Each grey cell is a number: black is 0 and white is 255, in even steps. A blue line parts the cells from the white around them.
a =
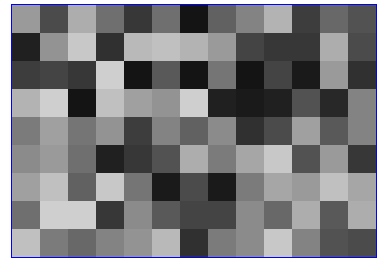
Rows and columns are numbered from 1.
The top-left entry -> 154
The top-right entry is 82
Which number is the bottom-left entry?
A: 192
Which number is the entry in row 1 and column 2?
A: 75
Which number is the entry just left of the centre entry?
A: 131
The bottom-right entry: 75
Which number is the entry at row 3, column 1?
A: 61
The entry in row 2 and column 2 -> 147
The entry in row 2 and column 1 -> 32
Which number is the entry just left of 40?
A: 82
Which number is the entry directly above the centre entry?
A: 207
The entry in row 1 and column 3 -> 173
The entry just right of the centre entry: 139

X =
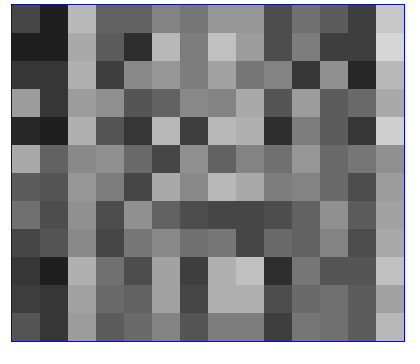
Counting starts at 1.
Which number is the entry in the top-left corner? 70
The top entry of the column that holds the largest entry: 199
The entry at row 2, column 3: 169
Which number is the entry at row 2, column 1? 31
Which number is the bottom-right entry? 184
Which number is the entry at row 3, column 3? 176
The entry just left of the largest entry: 62
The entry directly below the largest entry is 184
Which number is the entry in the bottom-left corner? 85
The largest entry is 213
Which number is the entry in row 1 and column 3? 184
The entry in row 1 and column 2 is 31
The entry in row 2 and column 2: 31
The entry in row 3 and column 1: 54

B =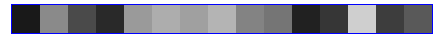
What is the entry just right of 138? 74
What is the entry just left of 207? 54

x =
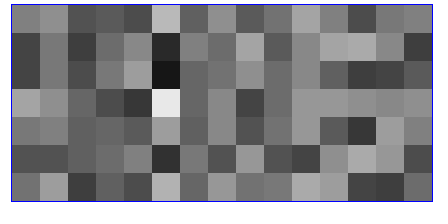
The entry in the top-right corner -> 128
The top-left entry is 128
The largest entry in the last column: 143
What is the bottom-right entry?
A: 108
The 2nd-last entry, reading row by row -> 62
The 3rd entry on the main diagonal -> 76
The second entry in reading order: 143
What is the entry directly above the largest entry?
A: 22
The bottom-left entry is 114
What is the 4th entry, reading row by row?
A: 90
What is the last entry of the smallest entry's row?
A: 90
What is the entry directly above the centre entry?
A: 114
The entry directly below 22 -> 232
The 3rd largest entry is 178
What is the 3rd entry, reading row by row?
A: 82
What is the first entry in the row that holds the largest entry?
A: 164
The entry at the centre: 136
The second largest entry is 185
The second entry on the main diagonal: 120
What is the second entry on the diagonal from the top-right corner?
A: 136
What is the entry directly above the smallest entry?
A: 41
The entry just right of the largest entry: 102
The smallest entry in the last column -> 62
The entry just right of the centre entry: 68

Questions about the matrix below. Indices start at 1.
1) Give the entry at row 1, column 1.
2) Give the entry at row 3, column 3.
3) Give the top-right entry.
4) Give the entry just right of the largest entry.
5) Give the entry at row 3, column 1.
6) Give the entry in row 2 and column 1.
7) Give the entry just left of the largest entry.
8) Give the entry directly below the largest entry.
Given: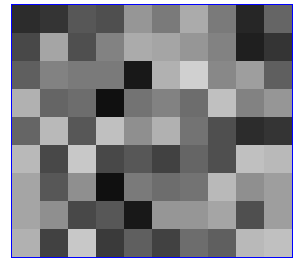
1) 44
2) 122
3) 101
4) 136
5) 95
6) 72
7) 177
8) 109

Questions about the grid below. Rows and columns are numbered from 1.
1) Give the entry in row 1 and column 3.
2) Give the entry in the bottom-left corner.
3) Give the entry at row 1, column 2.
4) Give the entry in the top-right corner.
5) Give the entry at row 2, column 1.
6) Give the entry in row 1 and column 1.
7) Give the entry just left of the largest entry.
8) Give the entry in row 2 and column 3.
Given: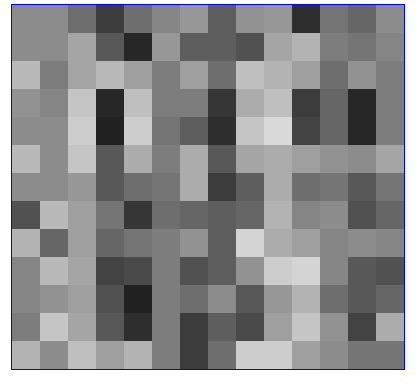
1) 110
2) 179
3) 140
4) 140
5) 140
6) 140
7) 197
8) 165

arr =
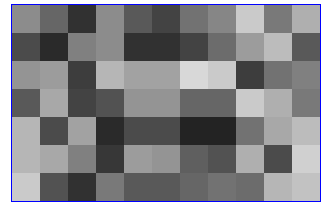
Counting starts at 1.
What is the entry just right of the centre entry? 102
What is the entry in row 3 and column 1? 148
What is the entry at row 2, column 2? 42
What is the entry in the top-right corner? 175
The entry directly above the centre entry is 162
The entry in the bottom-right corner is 194
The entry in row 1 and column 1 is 140
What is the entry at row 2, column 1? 75
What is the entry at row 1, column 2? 102
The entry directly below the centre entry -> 75
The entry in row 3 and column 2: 156
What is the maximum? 216
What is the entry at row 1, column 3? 49
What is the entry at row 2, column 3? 128

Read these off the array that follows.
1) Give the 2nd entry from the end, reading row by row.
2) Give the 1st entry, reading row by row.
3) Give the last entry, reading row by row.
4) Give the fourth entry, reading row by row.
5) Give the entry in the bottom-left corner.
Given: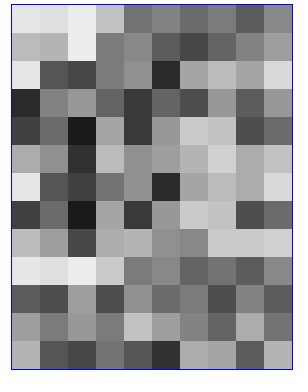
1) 92
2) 230
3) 180
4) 194
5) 180

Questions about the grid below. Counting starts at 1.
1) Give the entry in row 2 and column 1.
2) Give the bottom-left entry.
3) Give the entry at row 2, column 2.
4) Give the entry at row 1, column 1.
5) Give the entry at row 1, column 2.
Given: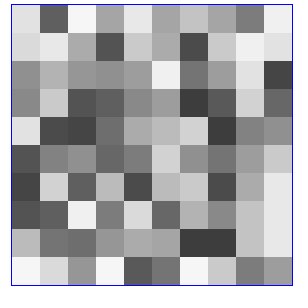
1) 218
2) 246
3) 232
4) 226
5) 95
